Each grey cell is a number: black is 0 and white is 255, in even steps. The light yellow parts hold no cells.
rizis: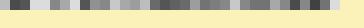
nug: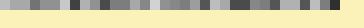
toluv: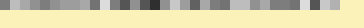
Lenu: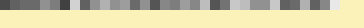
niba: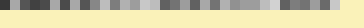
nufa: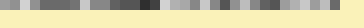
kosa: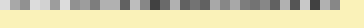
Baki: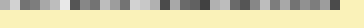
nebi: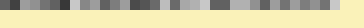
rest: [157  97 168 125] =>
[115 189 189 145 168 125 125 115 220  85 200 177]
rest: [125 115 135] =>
[ 97 177  85 200  65 177 135]

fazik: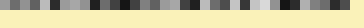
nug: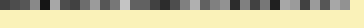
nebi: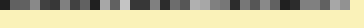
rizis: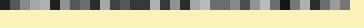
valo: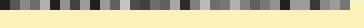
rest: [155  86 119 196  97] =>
[ 97  65  44  77 128 176  97 128 146  44 128  65 119  32 167 155  65 155
  86 167 146]
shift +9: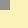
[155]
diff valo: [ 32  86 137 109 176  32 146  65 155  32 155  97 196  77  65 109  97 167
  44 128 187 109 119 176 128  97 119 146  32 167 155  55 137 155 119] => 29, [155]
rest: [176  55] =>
[146  44 167 187 109 109 137  77 146 187 109  21 119 176  44 109 155 119]
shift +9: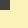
[74]
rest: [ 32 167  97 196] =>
[ 55  55 128  44 109  86 176 167 128 119  44 119  86 137  97  32  44 128
 128  97 167 146]

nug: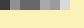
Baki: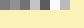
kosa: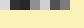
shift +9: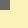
[113]
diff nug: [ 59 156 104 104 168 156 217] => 1, [145]
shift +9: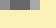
[154 113 113 177]
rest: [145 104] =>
[104 168 156 217]
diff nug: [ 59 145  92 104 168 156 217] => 2, [104]
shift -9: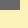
[95 95]

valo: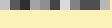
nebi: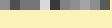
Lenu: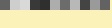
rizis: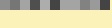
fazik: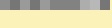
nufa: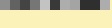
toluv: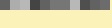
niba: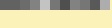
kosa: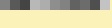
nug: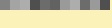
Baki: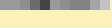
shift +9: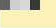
[107 215 226  66]
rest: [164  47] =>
[ 47 173]
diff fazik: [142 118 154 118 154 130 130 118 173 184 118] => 7, [130]
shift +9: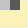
[204  98]

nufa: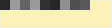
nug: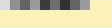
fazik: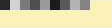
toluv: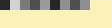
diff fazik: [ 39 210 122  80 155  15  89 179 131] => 5, [27]
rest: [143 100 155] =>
[ 59 110  49 100 155]
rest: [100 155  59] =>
[110  49 100 155]

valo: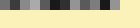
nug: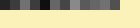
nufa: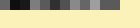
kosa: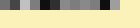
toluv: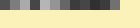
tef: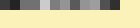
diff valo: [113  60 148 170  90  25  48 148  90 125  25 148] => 2, [137]
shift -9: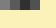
[116  81  39  72]

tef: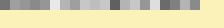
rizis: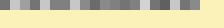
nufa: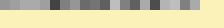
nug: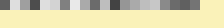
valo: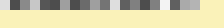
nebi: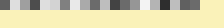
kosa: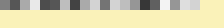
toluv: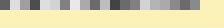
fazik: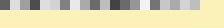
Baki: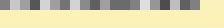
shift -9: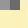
[141  98]
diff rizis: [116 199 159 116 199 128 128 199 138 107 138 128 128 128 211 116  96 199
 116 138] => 12, [116]
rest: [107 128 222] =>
[150  77 190  96 128]
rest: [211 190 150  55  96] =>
[243 150 222 211]
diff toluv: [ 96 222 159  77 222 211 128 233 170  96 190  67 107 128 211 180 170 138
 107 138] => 9, [107]
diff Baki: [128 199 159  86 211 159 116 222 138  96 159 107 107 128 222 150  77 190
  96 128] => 7, [211]

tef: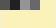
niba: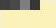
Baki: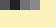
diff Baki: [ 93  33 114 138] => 0, [83]
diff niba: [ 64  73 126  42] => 3, [54]

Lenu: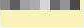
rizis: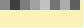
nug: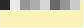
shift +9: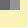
[114 158]
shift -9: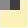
[128  55]
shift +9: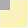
[181]
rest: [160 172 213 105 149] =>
[74]
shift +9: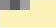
[146 103 169]
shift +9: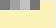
[134 169 202 125]

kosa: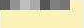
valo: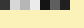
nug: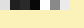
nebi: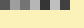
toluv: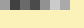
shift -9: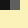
[11 86]
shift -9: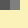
[ 77 118]

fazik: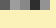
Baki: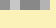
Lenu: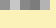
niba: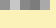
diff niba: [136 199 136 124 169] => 0, [147]
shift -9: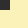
[37]
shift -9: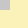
[190]
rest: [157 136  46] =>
[147]
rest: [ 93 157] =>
[136  46 147]
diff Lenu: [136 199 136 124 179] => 0, [147]

